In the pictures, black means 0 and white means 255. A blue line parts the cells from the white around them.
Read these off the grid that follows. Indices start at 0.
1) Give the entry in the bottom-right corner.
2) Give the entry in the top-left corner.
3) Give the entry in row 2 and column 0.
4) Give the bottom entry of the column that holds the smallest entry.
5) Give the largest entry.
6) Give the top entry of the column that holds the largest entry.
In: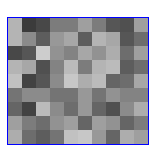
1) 159
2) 180
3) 72
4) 109
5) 205
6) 72

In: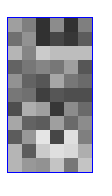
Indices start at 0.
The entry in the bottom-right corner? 196
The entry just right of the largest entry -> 70
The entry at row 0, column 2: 49
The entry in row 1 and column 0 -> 112
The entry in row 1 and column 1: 146
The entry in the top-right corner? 127
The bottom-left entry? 181
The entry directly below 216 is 119
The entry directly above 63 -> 86
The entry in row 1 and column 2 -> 49
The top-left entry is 159
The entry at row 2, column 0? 181
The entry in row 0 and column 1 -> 127
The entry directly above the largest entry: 92
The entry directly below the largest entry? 203

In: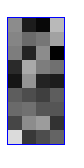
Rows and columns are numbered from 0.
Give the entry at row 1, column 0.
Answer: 133
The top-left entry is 140
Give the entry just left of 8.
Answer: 28
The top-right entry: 185
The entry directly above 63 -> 35
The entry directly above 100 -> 50
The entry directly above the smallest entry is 162
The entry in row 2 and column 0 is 125
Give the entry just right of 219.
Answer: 56
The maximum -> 219
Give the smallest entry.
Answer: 1

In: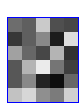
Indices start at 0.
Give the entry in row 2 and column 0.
161
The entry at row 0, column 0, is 109
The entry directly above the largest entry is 71
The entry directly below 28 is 180
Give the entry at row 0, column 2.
202
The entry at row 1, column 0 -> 55
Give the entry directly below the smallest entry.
123
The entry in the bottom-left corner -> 194
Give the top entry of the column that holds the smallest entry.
79

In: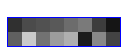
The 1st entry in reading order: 48
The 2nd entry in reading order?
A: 75
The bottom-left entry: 96
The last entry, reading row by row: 67
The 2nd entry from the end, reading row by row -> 136

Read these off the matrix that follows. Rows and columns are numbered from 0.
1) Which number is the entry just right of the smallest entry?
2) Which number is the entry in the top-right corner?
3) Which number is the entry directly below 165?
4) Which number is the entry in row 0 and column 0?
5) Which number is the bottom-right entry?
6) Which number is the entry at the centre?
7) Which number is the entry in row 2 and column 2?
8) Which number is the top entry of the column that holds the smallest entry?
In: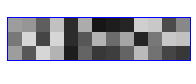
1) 29
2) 136
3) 100
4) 157
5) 56
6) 179
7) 214
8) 22

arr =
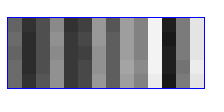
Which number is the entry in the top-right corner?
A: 228
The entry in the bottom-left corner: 107
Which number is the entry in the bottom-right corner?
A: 228
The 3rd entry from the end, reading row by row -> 24
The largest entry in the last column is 236
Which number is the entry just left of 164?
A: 94
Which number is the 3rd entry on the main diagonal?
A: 79
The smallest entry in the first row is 31
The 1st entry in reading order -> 100
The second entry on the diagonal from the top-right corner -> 123
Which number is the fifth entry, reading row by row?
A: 50

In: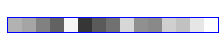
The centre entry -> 113
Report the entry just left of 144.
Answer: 215
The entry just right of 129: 98

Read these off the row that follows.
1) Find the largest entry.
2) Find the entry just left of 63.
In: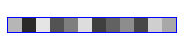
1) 229
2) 221

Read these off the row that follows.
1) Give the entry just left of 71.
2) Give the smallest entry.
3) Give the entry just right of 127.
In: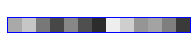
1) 120
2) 44
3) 58

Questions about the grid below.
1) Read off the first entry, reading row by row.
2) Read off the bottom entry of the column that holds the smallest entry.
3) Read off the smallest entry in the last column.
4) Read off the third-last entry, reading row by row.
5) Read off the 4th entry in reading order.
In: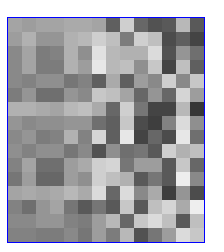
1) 164
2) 199
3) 54
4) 157
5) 164

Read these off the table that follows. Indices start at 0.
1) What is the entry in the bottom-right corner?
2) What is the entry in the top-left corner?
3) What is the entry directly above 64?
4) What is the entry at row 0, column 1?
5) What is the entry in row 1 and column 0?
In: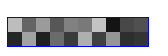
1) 52
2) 189
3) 195
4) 100
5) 38

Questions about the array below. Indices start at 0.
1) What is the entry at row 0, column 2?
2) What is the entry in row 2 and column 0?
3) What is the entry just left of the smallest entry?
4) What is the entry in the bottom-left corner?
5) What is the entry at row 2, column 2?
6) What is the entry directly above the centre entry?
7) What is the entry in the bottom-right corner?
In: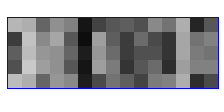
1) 101
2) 94
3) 87
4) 188
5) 150
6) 94
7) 74
